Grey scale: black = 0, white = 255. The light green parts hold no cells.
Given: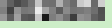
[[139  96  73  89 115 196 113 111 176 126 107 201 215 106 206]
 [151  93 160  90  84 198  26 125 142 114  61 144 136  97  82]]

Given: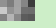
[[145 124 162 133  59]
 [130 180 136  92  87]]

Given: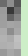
[[107 142  86]
 [158 100 131]
 [172 141 167]
 [175 178 188]]

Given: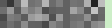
[[ 88  54 109 188 113 120 180 107 126  97 116 112 176  36 189]
 [ 74 125 117  91 155 168 153  80 155  97 110 112 144  89 103]]

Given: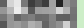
[[ 97 212 231 120  61  84  61 161  36 146 125]
 [118 149 102 119 126 105 107 132  95  94 114]]

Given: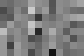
[[114 107 123 127 163 143 136  84 140 135 148 163]
 [ 95  87 145 137 123  55 122 108 128 145 161 169]
 [188 133 142 121 176  40 136 171 132  94 133 135]
 [151  65 158 131 121 103 129 156 122 109 137 129]]

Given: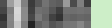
[[ 80 159 200 128  59  88 115  98  92 154  75 127  62]
 [ 52 134 212 139  72 121 101  66  51 103  98 103 100]]

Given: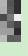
[[180  84  48]
 [ 74 120 237]
 [159 157  43]]
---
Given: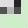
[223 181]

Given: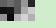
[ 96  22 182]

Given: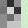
[126 214 177]

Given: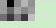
[157 102 124]

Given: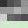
[ 49 154  93]

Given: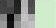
[ 63  66 121 183]

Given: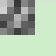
[197 117 179  97 111]

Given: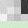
[212 229 190]
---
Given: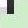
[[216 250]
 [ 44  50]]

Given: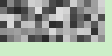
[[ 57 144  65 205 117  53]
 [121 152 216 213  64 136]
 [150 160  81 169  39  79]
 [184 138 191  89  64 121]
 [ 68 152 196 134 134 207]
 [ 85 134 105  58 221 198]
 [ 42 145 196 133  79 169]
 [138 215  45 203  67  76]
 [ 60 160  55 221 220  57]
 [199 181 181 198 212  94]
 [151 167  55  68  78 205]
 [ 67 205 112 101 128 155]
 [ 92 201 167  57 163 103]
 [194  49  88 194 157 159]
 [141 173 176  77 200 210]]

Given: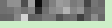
[[101 112 113]
 [103 115 144]
 [136 129 145]
 [211 114  78]
 [ 96 133 161]
 [100  45  12]
 [120 111  96]
 [120 139 128]
 [ 82 147 156]
 [104 179 149]
 [111 134 122]
 [ 64 148 132]
 [ 98  96  69]
 [140 111 117]
 [104 114 105]]

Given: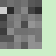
[[124  85  60  79  57 205  99]
 [110  86 139 111 117  42 113]
 [128 138 112 134 129 107 105]
 [ 91 125 112  76 111 135 114]
 [145 145 116 149 131  66  88]
 [143 118 119 136 118  44  82]]

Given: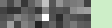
[[ 92  80  66 113]
 [159  92  49  73]
 [ 69 134  52 118]
 [130 115  94  55]
 [112  97  83  97]
 [ 34 123  55 129]
 [ 82 254 133 194]
 [101  81  78  86]
 [ 59  44  84 148]
 [ 97  98  77 114]
 [121  83 139 122]
 [ 95  75 153 128]
 [ 90  67 159  65]]

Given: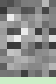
[[117  95 147 116 165 164 154 166 117  55  88]
 [115 174 143 196  57 203  76 152 237 122  79]
 [122 161 171 188  59 237  87 139 180 122 103]
 [ 63 148 177 126 155 166 235 170 133  81 124]
 [122 135 160 112 116 168 173 137 146  87 126]
 [106 136 143 139  70 190  61 157 168 141 124]
 [149 151 128 142 117 148 139 110 146  70 183]
 [ 81 181 141 160  59 221  66 131 134 128 105]]
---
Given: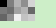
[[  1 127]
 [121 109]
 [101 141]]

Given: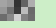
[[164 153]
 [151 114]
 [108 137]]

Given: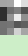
[[164 166]
 [ 46 110]
 [ 46 146]]

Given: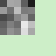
[[ 73 167]
 [155 114]
 [ 73  90]]

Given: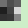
[[111  77]
 [ 31  67]
 [ 50  54]]

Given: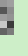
[[151 159]
 [ 86 140]
 [157 147]]

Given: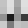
[[195 223]
 [191 220]
 [145  28]]
